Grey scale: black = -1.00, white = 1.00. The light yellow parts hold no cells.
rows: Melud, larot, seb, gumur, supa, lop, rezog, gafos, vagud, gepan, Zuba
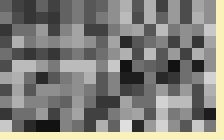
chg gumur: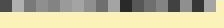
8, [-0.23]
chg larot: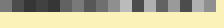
8, [-0.05]
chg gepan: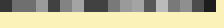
16, [-0.49]
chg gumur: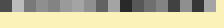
1, [0.38]
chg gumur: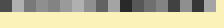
6, [0.29]
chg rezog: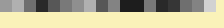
0, [0.29]

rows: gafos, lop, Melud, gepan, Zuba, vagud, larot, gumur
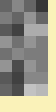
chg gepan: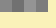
0, [0.16]
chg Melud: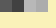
2, [0.35]
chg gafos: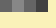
3, [-0.58]

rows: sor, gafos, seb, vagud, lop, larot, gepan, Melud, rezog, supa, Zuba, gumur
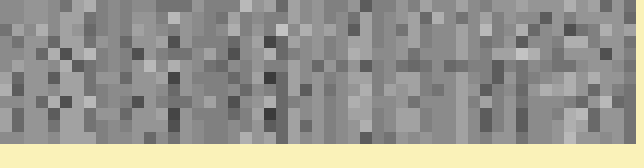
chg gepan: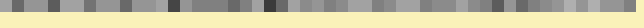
43, [-0.10]
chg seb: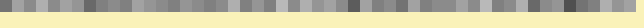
23, [0.53]
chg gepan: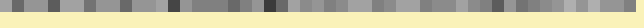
21, [0.27]
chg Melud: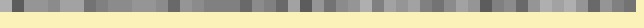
19, [0.09]
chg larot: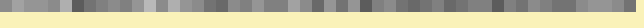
36, [0.09]
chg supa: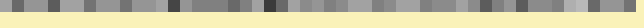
10, [-0.18]
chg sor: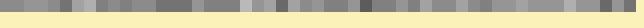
49, [0.27]

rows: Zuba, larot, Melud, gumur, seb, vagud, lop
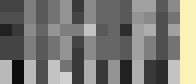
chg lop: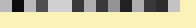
4, [0.53]
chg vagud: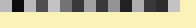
7, [0.36]
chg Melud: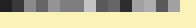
13, [-0.38]
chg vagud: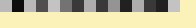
13, [-0.65]
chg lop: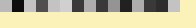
2, [0.45]
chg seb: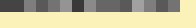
13, [-0.38]
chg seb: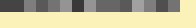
7, [0.08]

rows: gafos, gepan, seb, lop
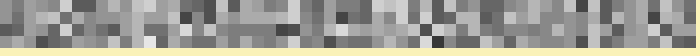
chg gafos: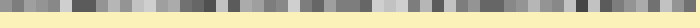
45, [0.25]
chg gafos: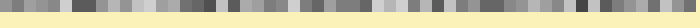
32, [0.52]

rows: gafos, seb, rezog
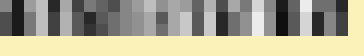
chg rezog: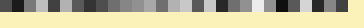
14, [0.32]
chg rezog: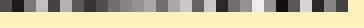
16, [-0.30]
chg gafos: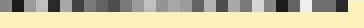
10, [0.05]
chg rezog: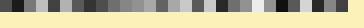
13, [-0.13]

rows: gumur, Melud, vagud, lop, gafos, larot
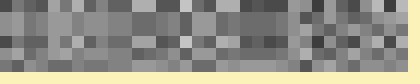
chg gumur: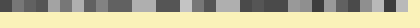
16, [-0.15]
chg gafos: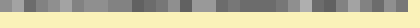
4, [0.20]
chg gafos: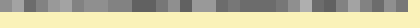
12, [-0.15]
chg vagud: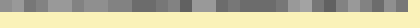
24, [0.12]
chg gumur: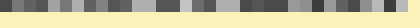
9, [-0.24]

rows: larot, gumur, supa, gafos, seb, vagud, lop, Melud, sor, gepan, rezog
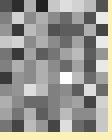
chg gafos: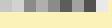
5, [-0.17]
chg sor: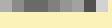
7, [-0.46]
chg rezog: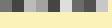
3, [0.17]
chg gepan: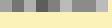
8, [0.56]
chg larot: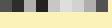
7, [0.47]
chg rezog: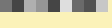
2, [0.47]

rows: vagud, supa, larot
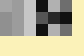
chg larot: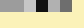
0, [0.13]
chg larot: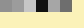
4, [0.39]

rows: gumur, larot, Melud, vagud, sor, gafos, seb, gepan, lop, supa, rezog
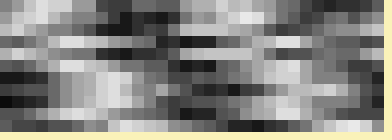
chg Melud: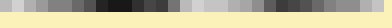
16, [0.54]
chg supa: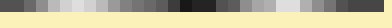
4, [0.38]
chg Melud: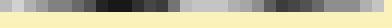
27, [0.01]
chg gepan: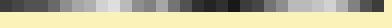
23, [0.21]

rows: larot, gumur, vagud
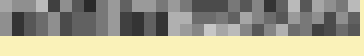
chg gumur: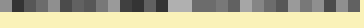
7, [-0.24]
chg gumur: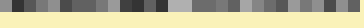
3, [-0.15]

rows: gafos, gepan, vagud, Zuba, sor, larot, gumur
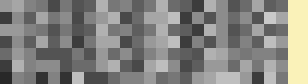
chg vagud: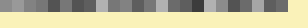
0, [0.20]
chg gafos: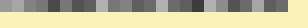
12, [-0.07]
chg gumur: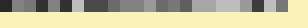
16, [0.20]
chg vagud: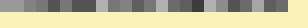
7, [-0.26]
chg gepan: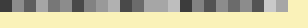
16, [0.10]

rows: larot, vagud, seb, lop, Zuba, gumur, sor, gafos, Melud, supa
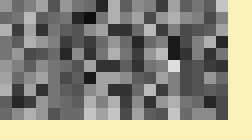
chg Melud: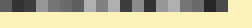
1, [-0.70]
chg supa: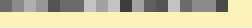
10, [-0.42]
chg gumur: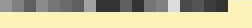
6, [-0.34]

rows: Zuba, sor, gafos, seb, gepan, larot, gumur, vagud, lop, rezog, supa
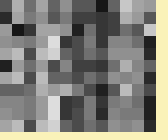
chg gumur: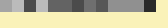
10, [0.04]
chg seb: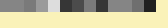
0, [0.13]
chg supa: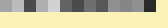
3, [0.47]

